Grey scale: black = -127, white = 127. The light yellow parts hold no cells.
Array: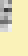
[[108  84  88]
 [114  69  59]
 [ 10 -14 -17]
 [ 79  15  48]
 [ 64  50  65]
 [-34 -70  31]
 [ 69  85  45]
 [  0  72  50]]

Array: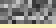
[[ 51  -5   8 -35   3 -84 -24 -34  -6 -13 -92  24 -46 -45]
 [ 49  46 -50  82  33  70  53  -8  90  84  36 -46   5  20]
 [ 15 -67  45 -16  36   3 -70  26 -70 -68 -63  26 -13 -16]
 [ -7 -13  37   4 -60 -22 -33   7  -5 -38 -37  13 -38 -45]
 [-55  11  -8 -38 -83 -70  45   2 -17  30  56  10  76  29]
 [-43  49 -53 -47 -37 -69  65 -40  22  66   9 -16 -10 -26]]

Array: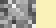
[[113 -15  21  -9  -6  93   4  20 -27]
 [-34  73  -9   1   2 -64   1  54  51]
 [-23  11  30  29  45 -12  50  11  -7]
 [-43 -31  24  64  39  43  24 -38  30]
 [ 17 -46  30  20  72  44  42 -54 -42]
 [ 72 -31  29  30  13 117   7  42   6]
 [ -9 -20  50  42  60  -4  85 -39 -49]]

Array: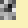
[[ -24   34   67   -8]
 [  34   30   54   47]
 [ 107  -71  -51   12]
 [   2 -106    9   66]
 [ -41    6   85  -46]]

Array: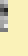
[[ -5  -3]
 [106  34]
 [ 43  37]
 [ 64  51]
 [-29  -1]
 [-92 -54]
 [ 18 -14]
 [ 71  49]]

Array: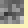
[[ 51   0   8  29  -2  17]
 [ 70  12 -33  25 -19 -39]
 [-22 -26 -42 -53 -74   9]
 [-26  28  20 -27  20  35]
 [  0 -24  20 -31 -12  -5]
 [-20 -34 -37 -28 -18   6]]

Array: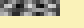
[[ -70   16   65   25  -62  -96  -39   43   59   -8  -85  -84   -7   60
    41]
 [ -67  -50  -23    6   28   35   24   -2  -31  -56  -68  -58  -35   -6
    20]
 [ -50   65   81  -21 -116  -90   26   92   27  -91 -117  -20   81   65
   -51]
 [  -8  -63  -24   33   -6  -63  -27   31   -5  -62  -28   33   -4  -64
   -29]]
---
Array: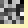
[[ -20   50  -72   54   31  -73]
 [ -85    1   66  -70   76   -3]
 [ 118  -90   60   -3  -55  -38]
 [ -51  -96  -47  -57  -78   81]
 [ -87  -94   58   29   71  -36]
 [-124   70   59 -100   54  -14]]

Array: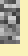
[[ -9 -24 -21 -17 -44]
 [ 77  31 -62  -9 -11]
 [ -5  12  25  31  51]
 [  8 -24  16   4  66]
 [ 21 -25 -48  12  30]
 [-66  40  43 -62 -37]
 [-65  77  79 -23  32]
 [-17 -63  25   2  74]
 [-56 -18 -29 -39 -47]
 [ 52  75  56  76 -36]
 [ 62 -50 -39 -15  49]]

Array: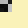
[[  68 -114 -105]
 [  67 -110 -113]
 [-100   57   54]]

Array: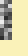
[[-35  21 -80]
 [-43  49 -49]
 [ 53  16 -45]
 [-64 -48  46]
 [ 20  -5 109]
 [-46 -82  72]
 [-61 -35   8]
 [ -1   1  63]
 [ 88 -41 -15]
 [-40  -1  94]]

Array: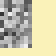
[[-20 112  87  43  17  83 -14  19]
 [ 36  78  50  32 -16  59  55  58]
 [ 23  78  39 -23  15  58  74 -51]
 [ 20   9  -6  31 -63  -2 -72 -17]
 [  2   2  53  23  10  -8 -18  96]
 [ 33  67  63 -21  47  84  66 -39]
 [  8  86  -5  41  75  64  88 -44]
 [ 13   2 -11  57  48 -19  46  51]
 [ 28  96 -10 -28  71 111  47 -74]
 [  2 -42  15  76  87 -52  53 102]
 [ 10 -27  13  37 -10 -30  -8  59]
 [-35 -40  61  57  76 -31   0  72]]

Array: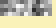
[[ 19 108  -8 -56  -3  60 113   6  60  73 104  50  -6]
 [ 19   6 -26 -29 -84  63  34  39  73 -14  19 -33 -28]
 [ 38  42  83 -11 -18  84  35 104 120  55  23  39  16]
 [ 77  35  14 -55  28  78  12 -16  24  52  32 -28 -27]]
